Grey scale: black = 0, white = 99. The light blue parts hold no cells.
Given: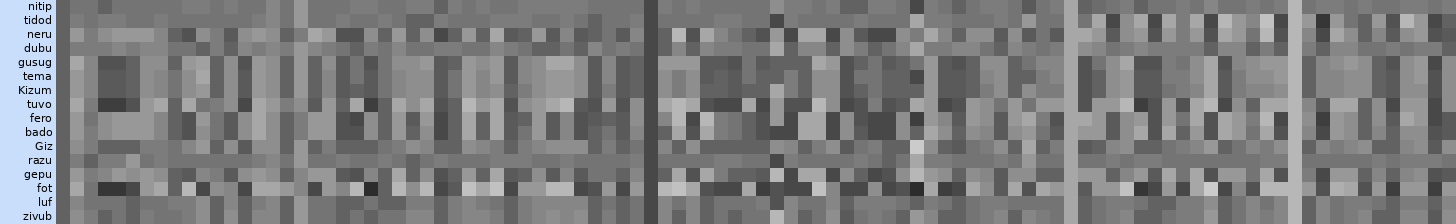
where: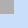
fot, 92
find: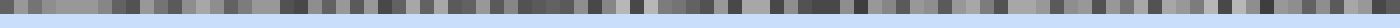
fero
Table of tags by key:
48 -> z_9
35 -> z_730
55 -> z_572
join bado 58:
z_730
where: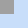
gusug, 11
